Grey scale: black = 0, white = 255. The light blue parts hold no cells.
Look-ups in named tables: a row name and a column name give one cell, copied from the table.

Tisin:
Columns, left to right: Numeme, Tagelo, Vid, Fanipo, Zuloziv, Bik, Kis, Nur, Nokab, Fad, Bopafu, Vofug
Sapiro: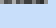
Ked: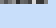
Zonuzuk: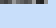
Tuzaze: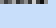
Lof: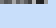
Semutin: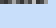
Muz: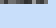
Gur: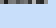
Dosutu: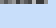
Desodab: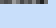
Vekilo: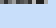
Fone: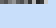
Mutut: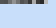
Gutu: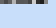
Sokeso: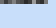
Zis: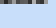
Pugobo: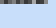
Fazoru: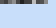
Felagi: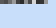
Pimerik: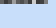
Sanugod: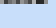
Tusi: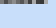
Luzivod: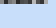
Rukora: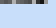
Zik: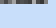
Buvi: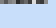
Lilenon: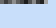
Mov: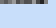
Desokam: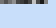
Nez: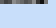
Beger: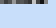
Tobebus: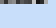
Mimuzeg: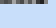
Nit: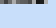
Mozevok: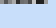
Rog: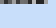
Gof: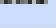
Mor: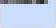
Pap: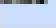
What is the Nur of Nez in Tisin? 93
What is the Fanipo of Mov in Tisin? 152
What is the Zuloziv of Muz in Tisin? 87
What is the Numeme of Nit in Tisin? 115
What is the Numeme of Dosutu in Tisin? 128
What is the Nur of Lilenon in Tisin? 80
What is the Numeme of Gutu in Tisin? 100
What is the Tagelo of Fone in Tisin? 81
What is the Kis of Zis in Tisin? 94
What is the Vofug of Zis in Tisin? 157
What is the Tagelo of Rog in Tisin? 49
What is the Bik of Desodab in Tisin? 73
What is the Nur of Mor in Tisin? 84
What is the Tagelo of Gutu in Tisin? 73
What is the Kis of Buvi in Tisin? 104
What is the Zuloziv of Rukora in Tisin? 104
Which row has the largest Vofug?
Fone

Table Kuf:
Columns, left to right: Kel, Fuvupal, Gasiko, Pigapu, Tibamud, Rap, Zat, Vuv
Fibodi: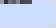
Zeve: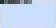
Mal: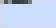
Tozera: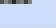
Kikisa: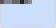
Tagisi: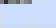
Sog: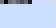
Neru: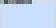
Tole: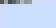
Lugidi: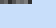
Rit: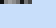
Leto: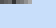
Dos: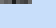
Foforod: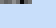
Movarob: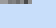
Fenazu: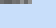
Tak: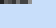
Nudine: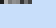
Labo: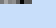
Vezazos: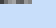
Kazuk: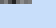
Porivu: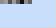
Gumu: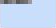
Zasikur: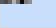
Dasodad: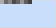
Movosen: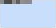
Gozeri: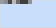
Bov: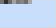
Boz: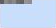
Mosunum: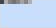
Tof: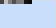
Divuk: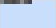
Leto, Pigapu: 51
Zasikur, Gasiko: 101
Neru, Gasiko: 137
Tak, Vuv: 146
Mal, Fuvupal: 84
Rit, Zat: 116
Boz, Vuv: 141
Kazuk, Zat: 115
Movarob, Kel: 155
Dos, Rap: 73
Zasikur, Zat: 124
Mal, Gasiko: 150
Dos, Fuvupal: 92
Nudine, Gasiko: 121
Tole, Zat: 148

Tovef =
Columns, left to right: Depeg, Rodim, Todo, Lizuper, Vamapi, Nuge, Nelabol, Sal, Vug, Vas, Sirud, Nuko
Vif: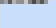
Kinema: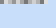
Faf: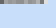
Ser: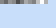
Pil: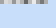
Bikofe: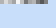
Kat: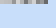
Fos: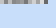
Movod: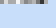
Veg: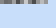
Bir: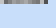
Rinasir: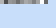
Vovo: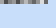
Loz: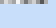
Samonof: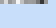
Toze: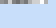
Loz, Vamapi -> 245
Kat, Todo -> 189
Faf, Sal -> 147
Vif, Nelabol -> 200
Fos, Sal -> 176
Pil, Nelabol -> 105

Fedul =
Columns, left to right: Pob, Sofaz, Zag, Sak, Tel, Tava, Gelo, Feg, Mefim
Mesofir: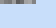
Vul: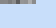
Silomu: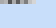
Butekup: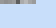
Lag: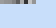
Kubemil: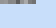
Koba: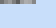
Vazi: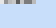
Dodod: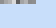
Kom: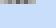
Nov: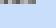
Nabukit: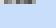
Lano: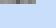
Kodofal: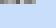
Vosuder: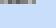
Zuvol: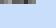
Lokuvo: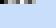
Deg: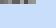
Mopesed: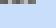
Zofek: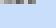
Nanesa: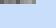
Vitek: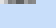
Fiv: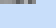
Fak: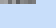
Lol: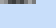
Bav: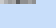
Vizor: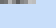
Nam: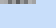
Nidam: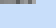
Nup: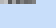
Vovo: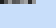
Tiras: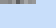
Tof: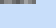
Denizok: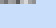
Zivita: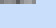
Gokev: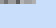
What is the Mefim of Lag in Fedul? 148
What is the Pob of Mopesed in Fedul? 103
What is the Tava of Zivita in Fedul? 139
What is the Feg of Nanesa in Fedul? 166
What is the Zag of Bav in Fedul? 156
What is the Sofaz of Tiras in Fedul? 141
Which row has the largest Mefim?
Silomu

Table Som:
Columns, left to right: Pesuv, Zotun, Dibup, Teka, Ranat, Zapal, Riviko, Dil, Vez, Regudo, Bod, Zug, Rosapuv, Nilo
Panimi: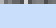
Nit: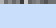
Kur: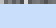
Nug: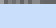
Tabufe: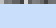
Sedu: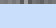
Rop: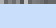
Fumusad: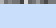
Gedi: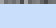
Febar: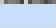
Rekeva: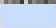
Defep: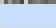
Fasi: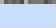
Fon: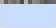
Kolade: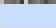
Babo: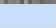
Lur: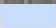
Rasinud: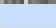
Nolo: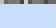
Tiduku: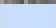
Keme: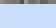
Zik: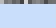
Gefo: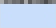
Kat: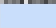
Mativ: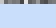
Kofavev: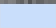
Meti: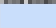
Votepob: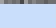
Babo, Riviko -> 154
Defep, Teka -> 104
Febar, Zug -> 75
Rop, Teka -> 109
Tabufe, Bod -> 107
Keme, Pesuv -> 143
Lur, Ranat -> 115
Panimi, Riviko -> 215
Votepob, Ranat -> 119
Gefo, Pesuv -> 172

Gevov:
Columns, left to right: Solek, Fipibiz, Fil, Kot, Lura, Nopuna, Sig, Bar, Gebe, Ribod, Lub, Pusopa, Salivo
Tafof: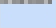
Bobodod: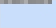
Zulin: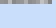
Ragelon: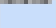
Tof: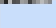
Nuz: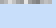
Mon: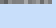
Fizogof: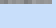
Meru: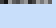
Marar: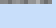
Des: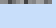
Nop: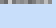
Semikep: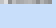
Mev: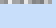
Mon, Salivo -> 127
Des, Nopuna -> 163
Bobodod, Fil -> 166
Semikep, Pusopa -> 158
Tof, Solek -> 126
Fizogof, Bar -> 135
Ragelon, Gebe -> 145
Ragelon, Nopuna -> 150
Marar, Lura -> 149
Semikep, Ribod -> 142
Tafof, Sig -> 184
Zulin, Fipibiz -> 145
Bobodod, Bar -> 138
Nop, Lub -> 141
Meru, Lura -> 78
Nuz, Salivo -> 183

